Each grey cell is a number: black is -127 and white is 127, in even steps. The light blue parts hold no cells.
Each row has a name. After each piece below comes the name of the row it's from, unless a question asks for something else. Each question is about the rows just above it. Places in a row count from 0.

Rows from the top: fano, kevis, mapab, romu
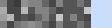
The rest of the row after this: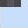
[-26   3 -42  71 -42   3 -42 -56]
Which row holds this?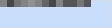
romu
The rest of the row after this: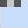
[  3 -42 -56]
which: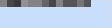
fano
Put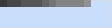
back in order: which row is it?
fano
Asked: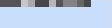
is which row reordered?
kevis

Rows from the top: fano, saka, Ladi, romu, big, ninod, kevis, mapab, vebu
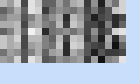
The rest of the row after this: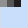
[-41 -68 -68 -56]
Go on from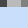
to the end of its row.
[-28  58 -56  70  58 -68 -12 -96  44 -84  16]

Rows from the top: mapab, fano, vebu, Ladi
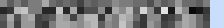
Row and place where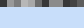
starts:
vebu, 14
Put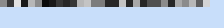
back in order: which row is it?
fano

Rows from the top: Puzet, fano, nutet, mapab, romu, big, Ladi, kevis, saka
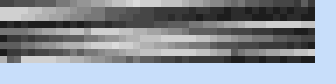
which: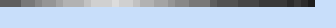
Ladi
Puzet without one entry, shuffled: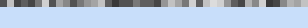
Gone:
[-21]
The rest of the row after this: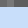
[-45 -45 -57 -57 -57 -70 -33 -70]
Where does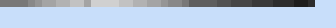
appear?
romu
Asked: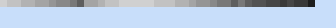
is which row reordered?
kevis

